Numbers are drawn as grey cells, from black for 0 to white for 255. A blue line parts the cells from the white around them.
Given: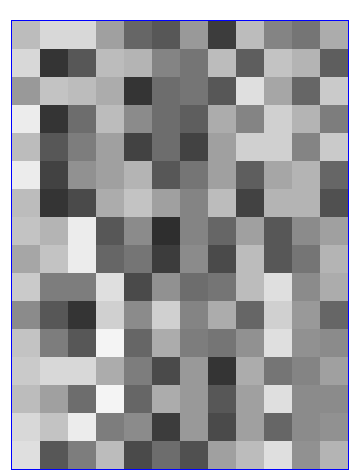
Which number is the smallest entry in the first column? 139
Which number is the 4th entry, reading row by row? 160
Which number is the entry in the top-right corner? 172
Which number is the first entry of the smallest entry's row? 195
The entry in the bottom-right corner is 180
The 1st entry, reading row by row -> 188
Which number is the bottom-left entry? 223
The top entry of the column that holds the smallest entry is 87
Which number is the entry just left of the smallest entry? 139
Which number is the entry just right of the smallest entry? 132
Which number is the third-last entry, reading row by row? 223
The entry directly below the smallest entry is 60
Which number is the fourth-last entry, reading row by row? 188
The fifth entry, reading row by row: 102
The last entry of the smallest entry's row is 160
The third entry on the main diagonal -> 188
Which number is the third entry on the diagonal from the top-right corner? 166
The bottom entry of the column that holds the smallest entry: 109

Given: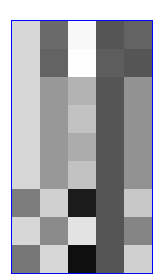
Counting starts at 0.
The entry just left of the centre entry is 152
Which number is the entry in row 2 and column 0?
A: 215
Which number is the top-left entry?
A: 215
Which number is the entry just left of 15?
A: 215
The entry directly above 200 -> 146
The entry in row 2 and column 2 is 179
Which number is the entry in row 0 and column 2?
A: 248
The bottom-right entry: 208
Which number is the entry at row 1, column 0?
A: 215
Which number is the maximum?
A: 254
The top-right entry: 99
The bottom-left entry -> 119
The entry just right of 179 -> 85

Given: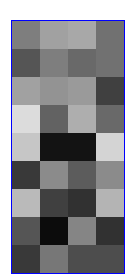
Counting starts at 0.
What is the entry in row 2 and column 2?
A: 154
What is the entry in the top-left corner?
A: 126
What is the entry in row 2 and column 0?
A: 161
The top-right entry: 113
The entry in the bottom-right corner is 77
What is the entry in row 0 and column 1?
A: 161
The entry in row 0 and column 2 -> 168
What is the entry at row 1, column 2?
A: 105
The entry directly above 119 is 12

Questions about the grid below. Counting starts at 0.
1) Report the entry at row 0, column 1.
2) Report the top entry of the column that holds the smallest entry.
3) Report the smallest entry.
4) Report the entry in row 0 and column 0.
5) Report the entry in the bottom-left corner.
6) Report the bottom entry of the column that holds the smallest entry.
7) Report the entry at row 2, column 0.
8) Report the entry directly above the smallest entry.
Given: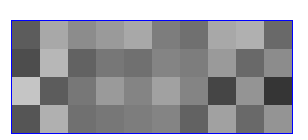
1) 168
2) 105
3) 53
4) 92
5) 85
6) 148
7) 197
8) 140

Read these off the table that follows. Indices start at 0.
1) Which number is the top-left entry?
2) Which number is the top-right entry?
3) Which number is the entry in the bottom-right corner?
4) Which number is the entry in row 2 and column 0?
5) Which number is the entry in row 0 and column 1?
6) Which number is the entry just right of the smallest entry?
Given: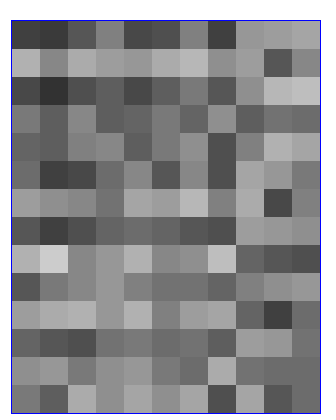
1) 64
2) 165
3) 108
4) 72
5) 58
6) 79

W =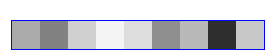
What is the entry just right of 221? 143
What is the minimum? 46

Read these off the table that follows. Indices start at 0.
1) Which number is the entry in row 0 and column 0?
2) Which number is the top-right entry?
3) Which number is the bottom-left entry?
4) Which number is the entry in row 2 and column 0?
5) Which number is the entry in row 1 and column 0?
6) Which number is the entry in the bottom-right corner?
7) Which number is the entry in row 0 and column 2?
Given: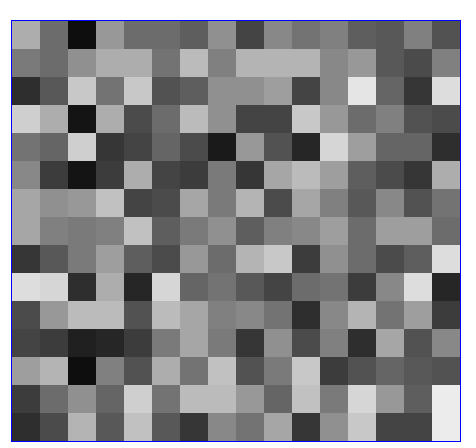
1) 173
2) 82
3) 46
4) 46
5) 122
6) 236
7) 14
